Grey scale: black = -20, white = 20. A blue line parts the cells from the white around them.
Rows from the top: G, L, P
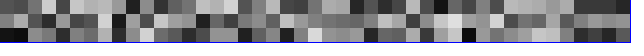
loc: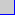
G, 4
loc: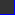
G, 12
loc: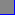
P, 20

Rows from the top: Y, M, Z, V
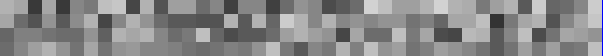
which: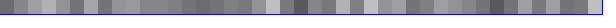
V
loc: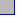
Z, 34
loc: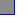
M, 6
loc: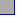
Y, 34
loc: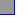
V, 10
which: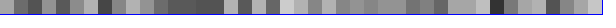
M
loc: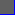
Z, 8

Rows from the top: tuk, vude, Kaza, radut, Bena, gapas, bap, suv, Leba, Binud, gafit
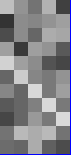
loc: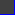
tuk, 5
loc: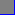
suv, 3
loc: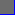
gafit, 1
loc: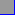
Leba, 3

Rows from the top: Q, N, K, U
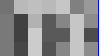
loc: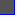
U, 4
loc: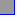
Q, 7
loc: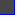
U, 2

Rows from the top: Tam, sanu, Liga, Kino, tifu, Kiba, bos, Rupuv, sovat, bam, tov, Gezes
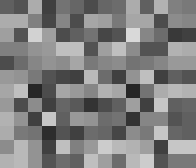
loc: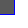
Rupuv, 6
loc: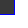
Liga, 13

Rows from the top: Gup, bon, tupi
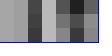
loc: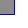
bon, 7
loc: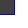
bon, 3

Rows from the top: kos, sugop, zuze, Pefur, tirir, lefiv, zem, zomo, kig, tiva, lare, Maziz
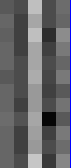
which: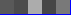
lefiv
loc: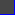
lefiv, 4
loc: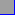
tiva, 3
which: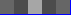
tirir
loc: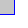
Maziz, 3
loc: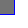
zomo, 5
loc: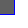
zuze, 1

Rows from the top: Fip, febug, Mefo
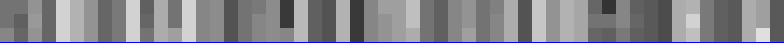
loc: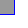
febug, 3
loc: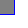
Fip, 36
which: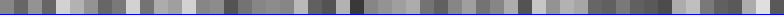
Mefo
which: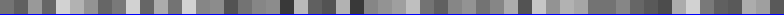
febug

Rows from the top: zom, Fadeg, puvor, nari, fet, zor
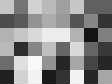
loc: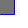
zom, 2
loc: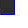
nari, 2
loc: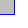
nari, 4
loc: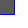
Fadeg, 2
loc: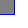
puvor, 8
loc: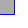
Fadeg, 4
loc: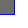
fet, 1

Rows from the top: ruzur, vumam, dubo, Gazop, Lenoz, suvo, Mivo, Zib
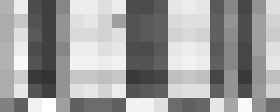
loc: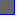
Zib, 15
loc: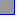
Mivo, 19
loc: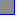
dubo, 17

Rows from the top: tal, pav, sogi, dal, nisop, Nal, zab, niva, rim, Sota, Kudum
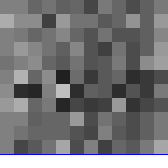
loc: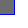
Nal, 6
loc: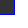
niva, 10
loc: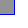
pav, 10

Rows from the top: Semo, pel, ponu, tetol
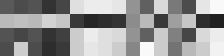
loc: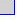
pel, 4
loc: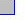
pel, 2
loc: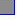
pel, 10
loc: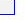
tetol, 16
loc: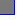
Semo, 13

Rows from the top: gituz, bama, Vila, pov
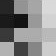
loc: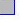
Vila, 4
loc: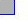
pov, 1
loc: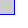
pov, 4
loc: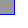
bama, 3

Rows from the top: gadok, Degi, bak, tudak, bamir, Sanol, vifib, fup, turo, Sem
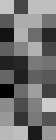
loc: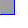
vifib, 3
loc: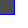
fup, 2
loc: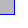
Sem, 1
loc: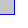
gadok, 1

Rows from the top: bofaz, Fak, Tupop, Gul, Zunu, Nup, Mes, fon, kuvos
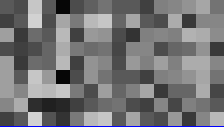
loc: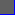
bofaz, 7
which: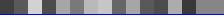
Fak
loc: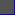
kuvos, 4
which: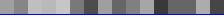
Mes
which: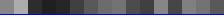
fon
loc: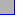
Tupop, 14
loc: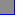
Tupop, 16

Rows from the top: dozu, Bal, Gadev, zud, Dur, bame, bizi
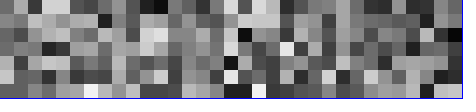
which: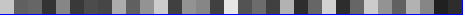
bame
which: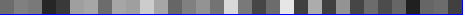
zud
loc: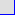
Gadev, 12
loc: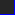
zud, 4
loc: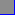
bizi, 27
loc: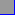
bizi, 29
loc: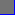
zud, 16

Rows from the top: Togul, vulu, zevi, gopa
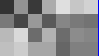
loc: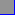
Togul, 2
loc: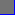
vulu, 7

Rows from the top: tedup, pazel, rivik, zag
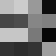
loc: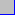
tedup, 1
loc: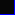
rivik, 4
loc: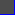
pazel, 2
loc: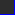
zag, 2
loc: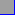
zag, 4

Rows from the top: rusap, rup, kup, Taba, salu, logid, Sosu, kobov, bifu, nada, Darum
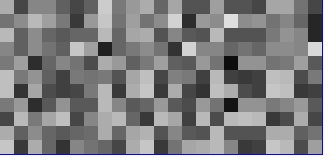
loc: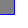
logid, 13
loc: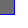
nada, 7
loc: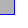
nada, 11

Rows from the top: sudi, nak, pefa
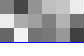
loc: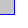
sudi, 5
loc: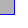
nak, 5
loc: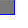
pefa, 4
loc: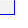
pefa, 2
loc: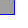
nak, 3
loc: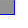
sudi, 3

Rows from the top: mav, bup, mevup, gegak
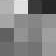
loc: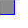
bup, 2
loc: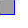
mevup, 4
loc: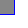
bup, 3
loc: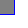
mevup, 3
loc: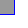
gegak, 4
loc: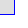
mav, 2
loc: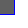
mevup, 1

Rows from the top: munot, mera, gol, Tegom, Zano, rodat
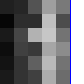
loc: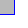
Zano, 4
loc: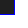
munot, 1
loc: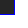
munot, 2
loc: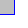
mera, 4
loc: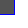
munot, 3
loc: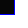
mera, 1
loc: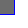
rodat, 5

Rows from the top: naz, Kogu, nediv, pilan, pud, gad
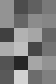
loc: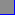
Kogu, 3
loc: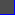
naz, 2

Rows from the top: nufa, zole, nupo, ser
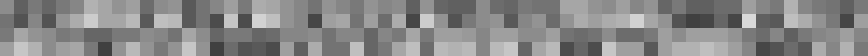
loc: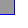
nupo, 34
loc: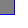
nupo, 6

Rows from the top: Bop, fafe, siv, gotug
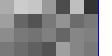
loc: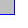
Bop, 6
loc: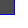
Bop, 5
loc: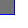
siv, 3
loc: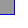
Bop, 4
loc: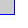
Bop, 2

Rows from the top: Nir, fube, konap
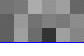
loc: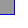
fube, 2
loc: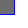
konap, 3
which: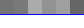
Nir
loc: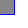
konap, 6

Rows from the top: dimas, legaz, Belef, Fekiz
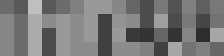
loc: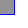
legaz, 9
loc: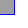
legaz, 12
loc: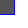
dimas, 13
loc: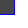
legaz, 15

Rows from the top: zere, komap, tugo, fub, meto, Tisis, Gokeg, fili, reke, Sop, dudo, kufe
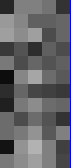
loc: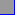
komap, 1
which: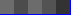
reke
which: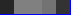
zere
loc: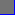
zere, 4

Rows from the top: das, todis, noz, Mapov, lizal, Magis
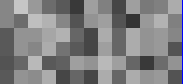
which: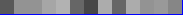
noz
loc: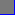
das, 11
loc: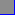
Magis, 3
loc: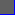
lizal, 5
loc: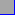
noz, 4

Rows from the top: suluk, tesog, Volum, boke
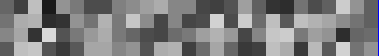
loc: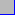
boke, 23
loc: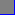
suluk, 9

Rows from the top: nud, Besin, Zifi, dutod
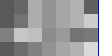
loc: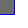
dutod, 2
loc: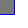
Zifi, 7

